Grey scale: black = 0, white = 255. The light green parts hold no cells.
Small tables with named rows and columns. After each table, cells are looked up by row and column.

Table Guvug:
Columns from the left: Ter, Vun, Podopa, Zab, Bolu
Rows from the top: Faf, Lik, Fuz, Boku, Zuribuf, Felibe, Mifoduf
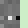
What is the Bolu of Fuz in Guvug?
114
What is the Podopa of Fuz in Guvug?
121
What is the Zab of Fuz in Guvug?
112
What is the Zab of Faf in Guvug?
111
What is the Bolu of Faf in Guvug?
104
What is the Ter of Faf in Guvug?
132
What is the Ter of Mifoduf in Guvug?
144
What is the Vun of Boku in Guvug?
114
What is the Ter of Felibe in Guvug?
107
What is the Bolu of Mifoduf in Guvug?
104
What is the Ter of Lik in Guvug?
107
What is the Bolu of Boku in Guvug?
113

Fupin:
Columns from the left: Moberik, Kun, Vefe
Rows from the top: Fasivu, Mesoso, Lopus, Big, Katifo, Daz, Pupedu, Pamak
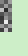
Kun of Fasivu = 87
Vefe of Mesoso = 100
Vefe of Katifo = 113
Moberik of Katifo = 56
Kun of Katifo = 149
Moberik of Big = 82
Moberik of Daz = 64
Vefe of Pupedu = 158
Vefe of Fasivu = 159
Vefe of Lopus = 150
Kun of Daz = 235
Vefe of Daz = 75
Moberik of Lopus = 195
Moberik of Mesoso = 90
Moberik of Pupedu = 151
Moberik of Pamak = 60

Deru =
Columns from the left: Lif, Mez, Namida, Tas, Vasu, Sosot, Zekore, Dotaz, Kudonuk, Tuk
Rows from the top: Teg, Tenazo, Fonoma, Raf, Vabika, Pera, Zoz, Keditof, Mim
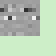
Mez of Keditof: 160
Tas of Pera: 158
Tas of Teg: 157
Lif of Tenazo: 162
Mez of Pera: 159
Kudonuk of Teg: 159
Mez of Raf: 159
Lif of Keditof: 156
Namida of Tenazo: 181
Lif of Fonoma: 68

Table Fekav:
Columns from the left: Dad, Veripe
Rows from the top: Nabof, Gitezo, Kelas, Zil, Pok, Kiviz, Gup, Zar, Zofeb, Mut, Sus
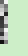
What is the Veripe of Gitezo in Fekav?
119
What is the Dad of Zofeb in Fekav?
51
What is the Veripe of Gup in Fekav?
115
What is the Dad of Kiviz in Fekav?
56
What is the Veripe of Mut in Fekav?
211
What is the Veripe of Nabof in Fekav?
242
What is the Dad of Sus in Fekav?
16
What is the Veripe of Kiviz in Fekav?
207
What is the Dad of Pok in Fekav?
47
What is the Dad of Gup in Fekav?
60
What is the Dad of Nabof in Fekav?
101
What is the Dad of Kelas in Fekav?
202
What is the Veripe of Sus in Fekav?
126
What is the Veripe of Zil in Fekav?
37
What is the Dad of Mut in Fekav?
173
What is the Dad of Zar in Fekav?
106
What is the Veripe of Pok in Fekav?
196
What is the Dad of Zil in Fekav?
222
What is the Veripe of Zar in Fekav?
244
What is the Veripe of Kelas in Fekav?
142
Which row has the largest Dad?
Zil

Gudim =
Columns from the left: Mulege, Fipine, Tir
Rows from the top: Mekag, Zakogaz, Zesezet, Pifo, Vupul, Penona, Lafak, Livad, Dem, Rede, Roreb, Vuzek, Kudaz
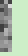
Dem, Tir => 144
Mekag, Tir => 68
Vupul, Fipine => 153
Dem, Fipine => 174
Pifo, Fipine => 107
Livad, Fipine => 179
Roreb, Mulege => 147
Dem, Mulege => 135
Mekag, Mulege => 69
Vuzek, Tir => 156
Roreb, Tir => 149
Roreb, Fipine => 166
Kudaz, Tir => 166

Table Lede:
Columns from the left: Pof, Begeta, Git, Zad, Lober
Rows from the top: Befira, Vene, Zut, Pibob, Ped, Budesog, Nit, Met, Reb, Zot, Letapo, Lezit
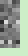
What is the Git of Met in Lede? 123
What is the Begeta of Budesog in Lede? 220
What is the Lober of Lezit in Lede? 156
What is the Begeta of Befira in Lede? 127
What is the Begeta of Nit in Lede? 141
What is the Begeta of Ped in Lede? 87
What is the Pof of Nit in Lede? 96
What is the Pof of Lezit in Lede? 113
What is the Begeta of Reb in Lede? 130
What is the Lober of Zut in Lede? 163
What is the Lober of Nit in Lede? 161
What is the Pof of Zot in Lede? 105
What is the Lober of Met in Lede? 151
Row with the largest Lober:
Budesog

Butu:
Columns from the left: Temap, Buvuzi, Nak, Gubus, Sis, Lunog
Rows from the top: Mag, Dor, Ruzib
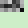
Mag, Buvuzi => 143
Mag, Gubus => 56
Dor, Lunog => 166
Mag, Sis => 93
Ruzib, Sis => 181
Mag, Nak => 203
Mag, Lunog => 181

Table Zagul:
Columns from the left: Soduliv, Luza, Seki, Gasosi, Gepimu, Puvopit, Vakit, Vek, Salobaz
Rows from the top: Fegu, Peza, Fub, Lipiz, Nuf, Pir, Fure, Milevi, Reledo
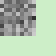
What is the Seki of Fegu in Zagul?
102
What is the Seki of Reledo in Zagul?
152
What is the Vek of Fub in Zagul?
159
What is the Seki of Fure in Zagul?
165
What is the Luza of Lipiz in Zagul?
164
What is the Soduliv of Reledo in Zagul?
91
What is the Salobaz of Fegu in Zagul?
200
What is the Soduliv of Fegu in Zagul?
186
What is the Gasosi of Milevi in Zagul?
134
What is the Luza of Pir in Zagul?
134
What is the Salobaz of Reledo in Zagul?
202
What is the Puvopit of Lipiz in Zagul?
123
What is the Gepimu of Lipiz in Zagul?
190
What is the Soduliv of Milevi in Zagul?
140
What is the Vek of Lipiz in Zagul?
153
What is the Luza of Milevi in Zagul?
152
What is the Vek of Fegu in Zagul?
163
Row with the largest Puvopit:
Milevi

